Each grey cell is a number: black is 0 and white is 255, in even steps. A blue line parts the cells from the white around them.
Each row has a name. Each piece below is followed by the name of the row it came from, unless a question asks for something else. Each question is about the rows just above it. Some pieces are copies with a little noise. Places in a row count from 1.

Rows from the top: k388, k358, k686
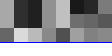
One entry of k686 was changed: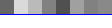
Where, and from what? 4, [137]
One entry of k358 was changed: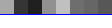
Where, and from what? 2, [47]
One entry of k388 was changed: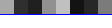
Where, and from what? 6, [25]
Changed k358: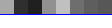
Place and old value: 7, [102]
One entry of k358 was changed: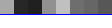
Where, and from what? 2, [47]
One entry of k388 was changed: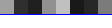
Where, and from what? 1, [168]
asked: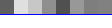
k686

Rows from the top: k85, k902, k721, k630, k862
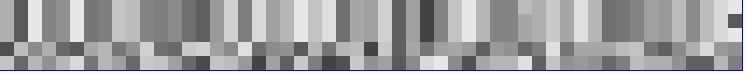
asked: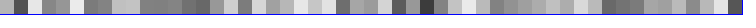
k902
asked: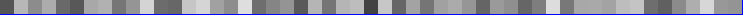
k630
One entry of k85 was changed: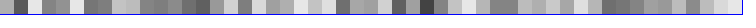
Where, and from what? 21, [182]

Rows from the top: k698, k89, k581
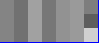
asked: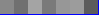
k89
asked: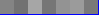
k698

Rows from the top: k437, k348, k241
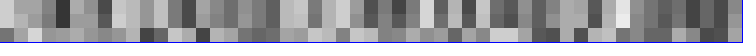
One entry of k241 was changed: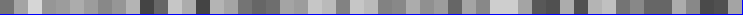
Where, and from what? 7, [150]
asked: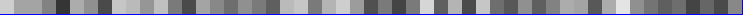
k437
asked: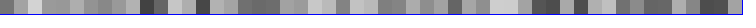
k241
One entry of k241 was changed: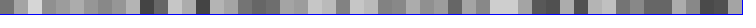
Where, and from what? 4, [150]

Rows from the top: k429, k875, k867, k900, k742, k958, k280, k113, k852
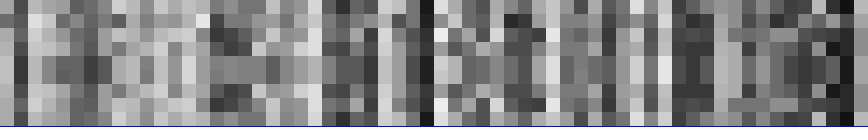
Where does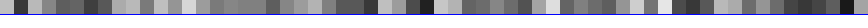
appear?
k958
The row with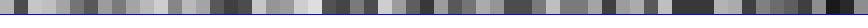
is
k280
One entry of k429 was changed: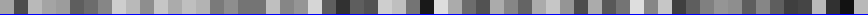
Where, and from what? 26, [100]

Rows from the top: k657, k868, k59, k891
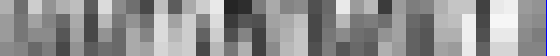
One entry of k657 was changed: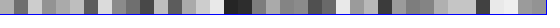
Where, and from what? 5, [176]
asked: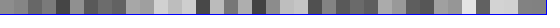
k891
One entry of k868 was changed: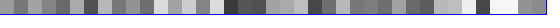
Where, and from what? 7, [72]
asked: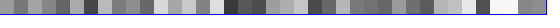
k868
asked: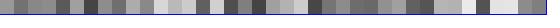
k59
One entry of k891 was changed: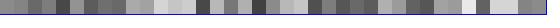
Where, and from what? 39, [132]

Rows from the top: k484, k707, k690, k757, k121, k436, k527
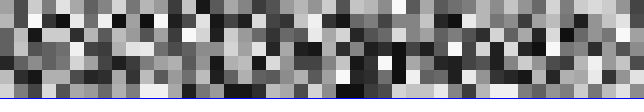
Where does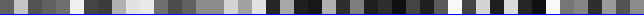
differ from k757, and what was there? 26, [132]
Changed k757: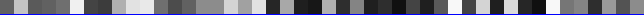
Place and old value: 3, [83]

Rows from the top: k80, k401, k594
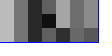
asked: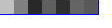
k594
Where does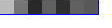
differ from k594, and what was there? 6, [104]
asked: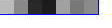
k401
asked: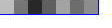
k80
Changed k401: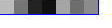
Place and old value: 3, [41]

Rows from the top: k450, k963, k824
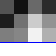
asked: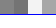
k824
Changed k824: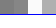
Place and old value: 3, [242]
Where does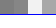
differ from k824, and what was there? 4, [176]
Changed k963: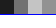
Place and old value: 3, [204]
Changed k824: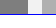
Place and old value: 2, [134]

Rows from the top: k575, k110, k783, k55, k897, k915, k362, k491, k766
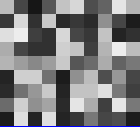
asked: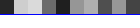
k915
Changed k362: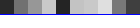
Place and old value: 7, [195]
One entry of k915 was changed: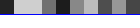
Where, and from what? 6, [144]
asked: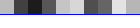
k575
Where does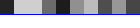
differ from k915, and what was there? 4, [113]

